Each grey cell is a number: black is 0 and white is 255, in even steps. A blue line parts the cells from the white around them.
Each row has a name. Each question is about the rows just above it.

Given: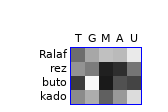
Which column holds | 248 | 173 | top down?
G
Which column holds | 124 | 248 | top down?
G
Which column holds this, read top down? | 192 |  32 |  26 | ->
M

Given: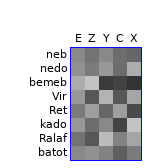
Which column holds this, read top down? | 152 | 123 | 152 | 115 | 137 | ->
E
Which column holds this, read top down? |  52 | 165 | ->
X
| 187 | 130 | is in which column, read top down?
Y
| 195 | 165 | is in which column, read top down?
X
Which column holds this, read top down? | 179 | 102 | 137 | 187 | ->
Y
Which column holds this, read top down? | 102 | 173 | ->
X
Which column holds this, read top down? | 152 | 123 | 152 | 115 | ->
E

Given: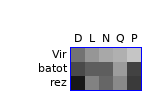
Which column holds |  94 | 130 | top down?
L
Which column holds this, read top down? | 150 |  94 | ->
L
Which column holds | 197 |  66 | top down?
P

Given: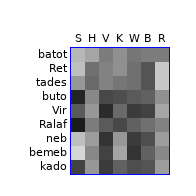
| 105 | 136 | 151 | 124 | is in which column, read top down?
H
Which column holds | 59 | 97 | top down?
W
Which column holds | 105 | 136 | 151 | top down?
H
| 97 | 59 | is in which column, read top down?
W
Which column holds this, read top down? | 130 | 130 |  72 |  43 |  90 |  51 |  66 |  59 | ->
V

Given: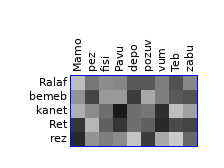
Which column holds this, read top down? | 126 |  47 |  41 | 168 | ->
vum
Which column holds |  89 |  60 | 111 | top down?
depo
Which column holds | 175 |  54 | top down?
Mamo
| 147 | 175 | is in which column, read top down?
Mamo
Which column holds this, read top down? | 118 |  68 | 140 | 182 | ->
pez

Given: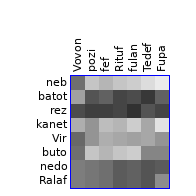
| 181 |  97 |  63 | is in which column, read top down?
fef
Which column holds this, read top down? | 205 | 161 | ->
fulan
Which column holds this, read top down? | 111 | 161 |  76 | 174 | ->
Vovon
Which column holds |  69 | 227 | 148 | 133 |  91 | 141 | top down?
Fupa

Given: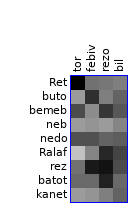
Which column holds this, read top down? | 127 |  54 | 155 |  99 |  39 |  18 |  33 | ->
rezo
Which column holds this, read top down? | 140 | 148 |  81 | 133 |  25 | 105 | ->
febiv
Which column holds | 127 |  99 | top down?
bil
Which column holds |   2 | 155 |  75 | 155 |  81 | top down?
tor

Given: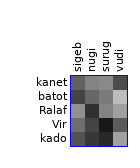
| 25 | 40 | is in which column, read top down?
surug
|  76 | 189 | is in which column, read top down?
vudi
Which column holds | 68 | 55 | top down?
nugi

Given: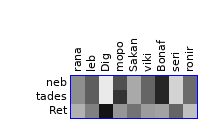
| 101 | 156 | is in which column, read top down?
viki
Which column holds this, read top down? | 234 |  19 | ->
Dig
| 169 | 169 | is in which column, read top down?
Sakan
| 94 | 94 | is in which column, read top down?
leb
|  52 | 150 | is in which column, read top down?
mopo

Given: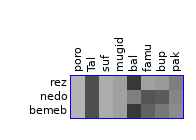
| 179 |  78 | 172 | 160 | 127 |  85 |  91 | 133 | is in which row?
nedo
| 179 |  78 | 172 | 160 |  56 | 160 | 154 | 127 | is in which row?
rez
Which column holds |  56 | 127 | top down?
bal
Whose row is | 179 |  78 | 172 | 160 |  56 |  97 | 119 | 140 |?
bemeb

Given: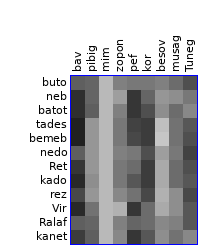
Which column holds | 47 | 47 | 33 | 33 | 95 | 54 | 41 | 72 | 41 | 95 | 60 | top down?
bav
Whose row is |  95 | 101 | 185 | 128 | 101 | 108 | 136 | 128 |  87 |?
Ralaf
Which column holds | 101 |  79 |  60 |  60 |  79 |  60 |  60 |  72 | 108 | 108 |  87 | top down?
kor
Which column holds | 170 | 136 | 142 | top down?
besov

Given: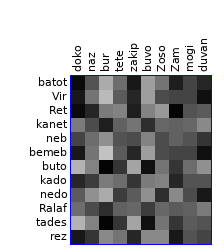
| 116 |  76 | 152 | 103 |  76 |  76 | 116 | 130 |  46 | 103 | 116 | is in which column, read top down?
Zoso
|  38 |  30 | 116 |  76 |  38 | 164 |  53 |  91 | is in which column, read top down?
zakip

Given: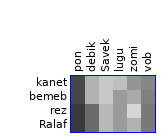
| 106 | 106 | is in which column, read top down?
debik
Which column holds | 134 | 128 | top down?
vob

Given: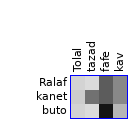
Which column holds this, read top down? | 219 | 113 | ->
tazad
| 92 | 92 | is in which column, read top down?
fafe
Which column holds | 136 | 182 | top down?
kav
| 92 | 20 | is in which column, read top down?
fafe

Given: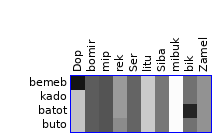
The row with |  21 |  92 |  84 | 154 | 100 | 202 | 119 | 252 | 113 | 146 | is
bemeb
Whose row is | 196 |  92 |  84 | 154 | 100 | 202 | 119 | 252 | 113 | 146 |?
kado
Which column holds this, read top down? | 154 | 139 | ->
rek

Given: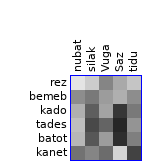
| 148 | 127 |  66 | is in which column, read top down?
tidu
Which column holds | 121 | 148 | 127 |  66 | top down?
tidu
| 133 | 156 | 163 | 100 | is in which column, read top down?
Vuga
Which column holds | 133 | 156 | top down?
Vuga
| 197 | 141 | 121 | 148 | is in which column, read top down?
tidu

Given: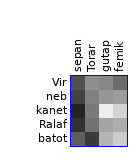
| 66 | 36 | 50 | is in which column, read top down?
sepan
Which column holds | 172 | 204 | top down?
femik
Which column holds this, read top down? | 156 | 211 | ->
femik
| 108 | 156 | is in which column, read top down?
femik
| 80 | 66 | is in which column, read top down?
sepan
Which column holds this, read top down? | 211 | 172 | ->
femik

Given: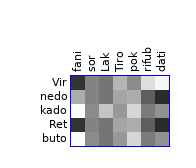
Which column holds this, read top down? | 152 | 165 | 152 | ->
Tiro
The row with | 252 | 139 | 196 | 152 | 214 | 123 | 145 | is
kado

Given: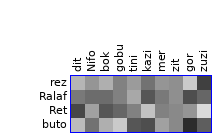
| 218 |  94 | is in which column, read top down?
zuzi
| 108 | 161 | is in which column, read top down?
Nifo

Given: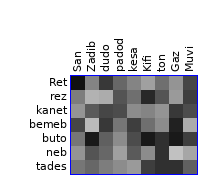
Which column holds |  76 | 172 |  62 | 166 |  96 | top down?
Muvi
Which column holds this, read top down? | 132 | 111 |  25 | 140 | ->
Kifi
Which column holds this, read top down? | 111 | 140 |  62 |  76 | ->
kesa
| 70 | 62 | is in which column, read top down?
Muvi
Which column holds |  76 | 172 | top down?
Muvi

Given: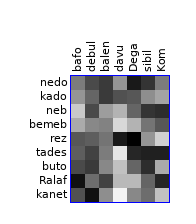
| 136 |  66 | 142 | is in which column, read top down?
balen
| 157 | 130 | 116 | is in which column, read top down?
balen
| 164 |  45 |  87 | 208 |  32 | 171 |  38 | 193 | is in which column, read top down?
Kom
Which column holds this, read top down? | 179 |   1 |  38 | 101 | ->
Dega
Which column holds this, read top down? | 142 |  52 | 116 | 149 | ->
sibil
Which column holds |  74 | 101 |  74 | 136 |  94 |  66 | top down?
debul

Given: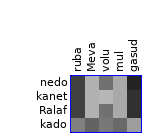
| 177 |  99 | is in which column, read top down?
Meva
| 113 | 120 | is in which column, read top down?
volu
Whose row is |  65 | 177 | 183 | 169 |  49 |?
kanet
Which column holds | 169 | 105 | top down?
mul

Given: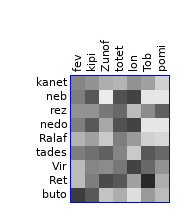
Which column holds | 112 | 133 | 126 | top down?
kipi
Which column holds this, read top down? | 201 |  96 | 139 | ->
Zunof
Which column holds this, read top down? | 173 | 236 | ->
Zunof
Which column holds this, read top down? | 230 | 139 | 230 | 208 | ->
Tob

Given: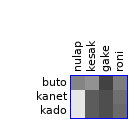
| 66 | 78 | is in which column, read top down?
gake

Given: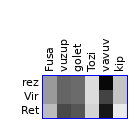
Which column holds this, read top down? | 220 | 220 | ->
Tozi
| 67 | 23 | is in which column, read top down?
vavuv
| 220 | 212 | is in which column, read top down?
Tozi
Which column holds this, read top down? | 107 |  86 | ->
golet
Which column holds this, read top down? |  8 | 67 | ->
vavuv

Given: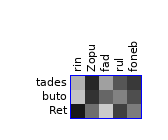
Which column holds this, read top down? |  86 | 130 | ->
rul
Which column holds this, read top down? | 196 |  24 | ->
rin
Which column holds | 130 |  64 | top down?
rul
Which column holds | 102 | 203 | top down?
fad

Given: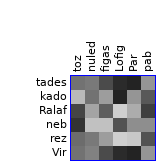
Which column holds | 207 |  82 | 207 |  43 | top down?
Lofig
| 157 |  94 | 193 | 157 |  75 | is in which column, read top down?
figas
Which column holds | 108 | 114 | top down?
toz
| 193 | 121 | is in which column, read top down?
nuled
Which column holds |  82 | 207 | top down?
Lofig
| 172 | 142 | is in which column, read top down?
Par

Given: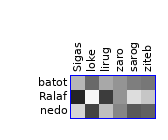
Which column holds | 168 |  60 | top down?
lirug
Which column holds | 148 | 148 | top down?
zaro

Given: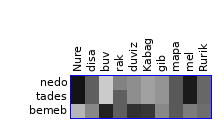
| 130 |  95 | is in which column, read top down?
rak
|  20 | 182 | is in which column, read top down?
Nure
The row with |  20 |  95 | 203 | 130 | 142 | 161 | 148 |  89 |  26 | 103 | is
nedo
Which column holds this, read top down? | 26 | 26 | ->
mel

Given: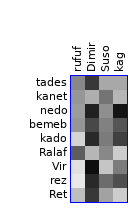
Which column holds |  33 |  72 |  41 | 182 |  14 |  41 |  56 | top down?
Dimir
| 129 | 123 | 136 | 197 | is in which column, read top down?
Suso
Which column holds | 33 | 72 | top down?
Dimir

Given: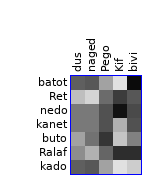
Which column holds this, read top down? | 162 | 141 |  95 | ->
dus
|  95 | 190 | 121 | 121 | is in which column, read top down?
dus
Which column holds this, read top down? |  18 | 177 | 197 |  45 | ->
Kif

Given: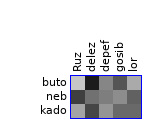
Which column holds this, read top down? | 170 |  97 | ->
lor
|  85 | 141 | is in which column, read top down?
gosib
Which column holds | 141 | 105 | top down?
gosib
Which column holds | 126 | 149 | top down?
depef

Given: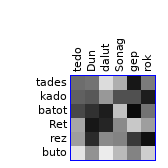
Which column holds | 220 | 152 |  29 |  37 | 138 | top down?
dalut
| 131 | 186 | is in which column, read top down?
Sonag

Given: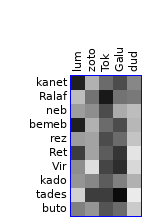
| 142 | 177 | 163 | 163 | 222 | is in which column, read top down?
zoto
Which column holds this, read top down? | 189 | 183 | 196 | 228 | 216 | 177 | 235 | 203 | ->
dud
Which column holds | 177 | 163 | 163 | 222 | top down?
zoto
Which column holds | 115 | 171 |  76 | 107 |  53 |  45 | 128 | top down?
Galu
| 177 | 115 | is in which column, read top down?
zoto

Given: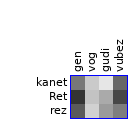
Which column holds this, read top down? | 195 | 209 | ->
vog
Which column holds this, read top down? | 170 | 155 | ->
gudi
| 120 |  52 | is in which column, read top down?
gen
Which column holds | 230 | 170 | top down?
gudi
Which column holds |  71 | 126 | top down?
vubez
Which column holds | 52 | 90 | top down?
gen

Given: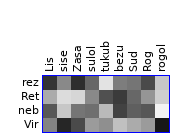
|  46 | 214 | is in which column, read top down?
Zasa
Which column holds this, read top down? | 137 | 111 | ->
sulol
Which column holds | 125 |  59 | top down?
bezu
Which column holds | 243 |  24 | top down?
rogol
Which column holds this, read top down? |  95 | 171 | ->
Sud
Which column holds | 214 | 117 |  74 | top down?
Zasa
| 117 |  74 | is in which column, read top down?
Zasa

